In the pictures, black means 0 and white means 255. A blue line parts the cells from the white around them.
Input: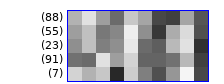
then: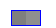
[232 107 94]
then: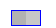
[40 205 127]
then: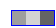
[100 113 185]
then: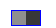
[172 219 80]
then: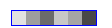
[64 165 86]
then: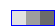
[199 165 72]

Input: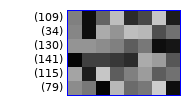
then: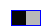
[107 120 205]
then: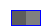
[156 93 113]
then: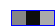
[148 190 184]

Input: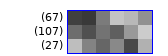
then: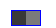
[196 184 145]
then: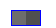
[115 95 153]
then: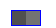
[95 153 204]

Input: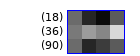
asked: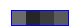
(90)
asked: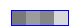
(36)
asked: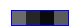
(18)

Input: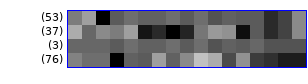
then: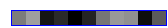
[42 67 138]
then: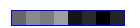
[118 153 145]
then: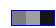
[42 1 36]
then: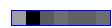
[91 110 83]
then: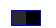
[36 118 153]

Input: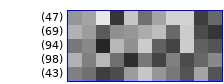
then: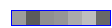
[204 76 54]
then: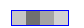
[210 62 104]

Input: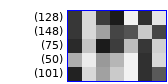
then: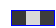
[27 242 48]
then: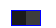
[189 55 208]

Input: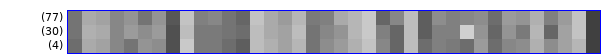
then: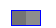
[155 176 195]
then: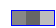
[109 128 122]
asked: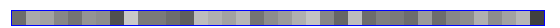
(4)
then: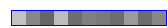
[141 176 141]
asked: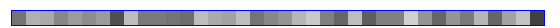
(30)
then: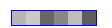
[141 128 135]

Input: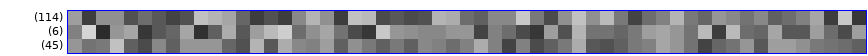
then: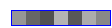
[129 158 96]
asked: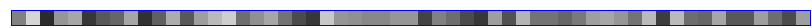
(6)

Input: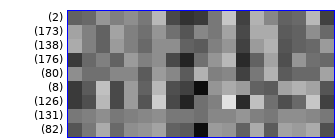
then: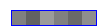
[142 98 91]
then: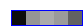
[91 163 178]

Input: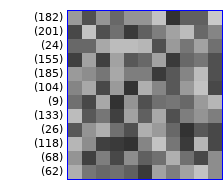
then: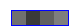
[162 188 104]
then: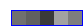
[162 195 141]
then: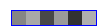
[133 88 154]

